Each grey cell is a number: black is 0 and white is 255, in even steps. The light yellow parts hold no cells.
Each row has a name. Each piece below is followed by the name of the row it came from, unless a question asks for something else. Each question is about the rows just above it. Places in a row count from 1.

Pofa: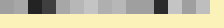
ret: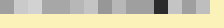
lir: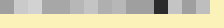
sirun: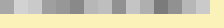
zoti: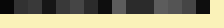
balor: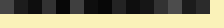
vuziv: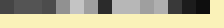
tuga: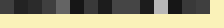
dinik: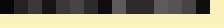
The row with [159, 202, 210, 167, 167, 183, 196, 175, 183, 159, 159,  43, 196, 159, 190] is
lir
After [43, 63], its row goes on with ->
[100,  22,  57,  28,  69,  69,  28, 183,  22,  57,  63]
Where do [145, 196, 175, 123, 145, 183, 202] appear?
sirun
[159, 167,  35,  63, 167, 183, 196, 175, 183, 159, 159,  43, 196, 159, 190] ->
Pofa
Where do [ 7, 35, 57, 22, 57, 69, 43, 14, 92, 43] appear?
dinik
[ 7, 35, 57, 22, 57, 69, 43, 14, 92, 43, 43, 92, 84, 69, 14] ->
dinik
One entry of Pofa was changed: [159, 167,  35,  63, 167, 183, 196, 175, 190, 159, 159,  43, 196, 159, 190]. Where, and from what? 9, [183]

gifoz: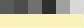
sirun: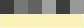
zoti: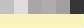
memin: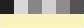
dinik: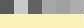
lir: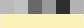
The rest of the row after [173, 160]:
[54]
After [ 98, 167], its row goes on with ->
[160, 173]

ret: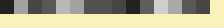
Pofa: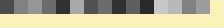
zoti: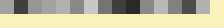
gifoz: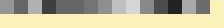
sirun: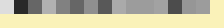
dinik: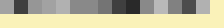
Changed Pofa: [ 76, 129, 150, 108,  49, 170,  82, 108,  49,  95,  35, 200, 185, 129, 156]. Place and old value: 11, [41]
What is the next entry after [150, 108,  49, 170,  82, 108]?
[49]
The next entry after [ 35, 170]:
[108]

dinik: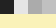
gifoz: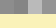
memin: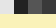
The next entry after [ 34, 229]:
[171]
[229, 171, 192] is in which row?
dinik

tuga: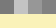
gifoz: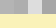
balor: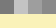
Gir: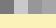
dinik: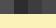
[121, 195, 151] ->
tuga
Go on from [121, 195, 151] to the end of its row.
[129]
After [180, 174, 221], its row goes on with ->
[166]

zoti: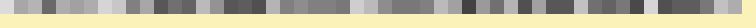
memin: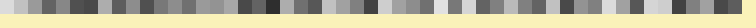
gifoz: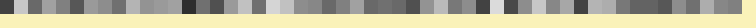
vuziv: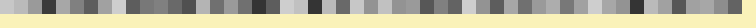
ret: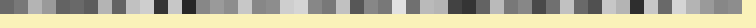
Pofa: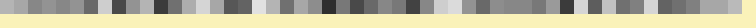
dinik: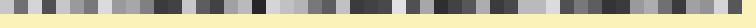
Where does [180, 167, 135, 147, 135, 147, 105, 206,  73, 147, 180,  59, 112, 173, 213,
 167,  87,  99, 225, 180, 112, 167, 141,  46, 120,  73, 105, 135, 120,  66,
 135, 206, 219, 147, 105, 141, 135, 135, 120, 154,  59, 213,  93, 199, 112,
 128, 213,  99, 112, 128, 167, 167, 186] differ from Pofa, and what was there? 44, [193]
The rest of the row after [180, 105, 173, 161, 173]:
[213, 199, 128, 167,  87, 112,  99, 186, 147,  87,  93,  80, 180, 128, 141,
 128, 128, 120, 206, 186, 141, 120, 120, 128, 186, 161,  66, 154, 112, 180,
  80, 161,  87,  87, 193, 112,  99, 120,  73, 213,  80,  93,  93, 120, 193,
 173]
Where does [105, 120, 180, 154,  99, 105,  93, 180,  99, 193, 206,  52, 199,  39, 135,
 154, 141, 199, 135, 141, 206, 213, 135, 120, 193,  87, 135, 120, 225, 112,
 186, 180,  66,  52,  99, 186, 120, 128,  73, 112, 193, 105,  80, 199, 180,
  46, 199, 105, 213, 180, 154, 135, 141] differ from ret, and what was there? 38, [135]
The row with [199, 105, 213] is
ret
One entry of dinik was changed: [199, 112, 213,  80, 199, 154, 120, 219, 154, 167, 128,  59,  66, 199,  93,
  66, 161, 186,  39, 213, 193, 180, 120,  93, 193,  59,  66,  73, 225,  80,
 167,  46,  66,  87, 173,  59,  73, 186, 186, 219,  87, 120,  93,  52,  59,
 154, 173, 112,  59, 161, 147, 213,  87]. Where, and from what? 41, [80]
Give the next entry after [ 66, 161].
[186]

